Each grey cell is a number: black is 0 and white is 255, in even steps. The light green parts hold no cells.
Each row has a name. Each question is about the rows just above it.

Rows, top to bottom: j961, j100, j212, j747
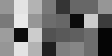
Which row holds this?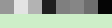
j747
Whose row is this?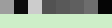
j212
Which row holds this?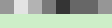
j961
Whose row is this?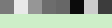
j100

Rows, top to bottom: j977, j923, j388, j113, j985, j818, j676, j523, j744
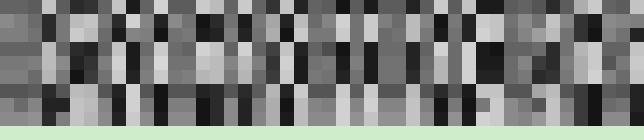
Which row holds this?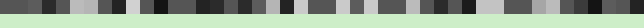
j676
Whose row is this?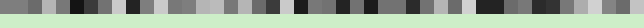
j818
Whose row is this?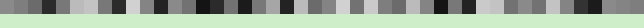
j923
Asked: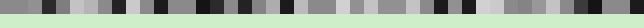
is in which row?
j744
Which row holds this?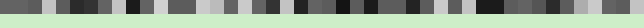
j977

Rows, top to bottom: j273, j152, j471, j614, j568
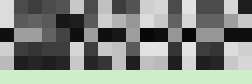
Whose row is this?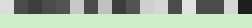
j273
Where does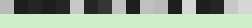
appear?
j568
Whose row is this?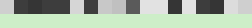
j614
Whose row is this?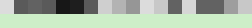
j152

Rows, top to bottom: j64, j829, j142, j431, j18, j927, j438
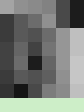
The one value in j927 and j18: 198
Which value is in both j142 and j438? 191
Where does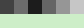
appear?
j18

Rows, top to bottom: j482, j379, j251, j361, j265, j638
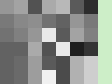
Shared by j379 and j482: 150
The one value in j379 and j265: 98
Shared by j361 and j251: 233

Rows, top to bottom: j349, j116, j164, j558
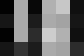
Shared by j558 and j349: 170
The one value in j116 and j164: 170
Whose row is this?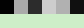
j164

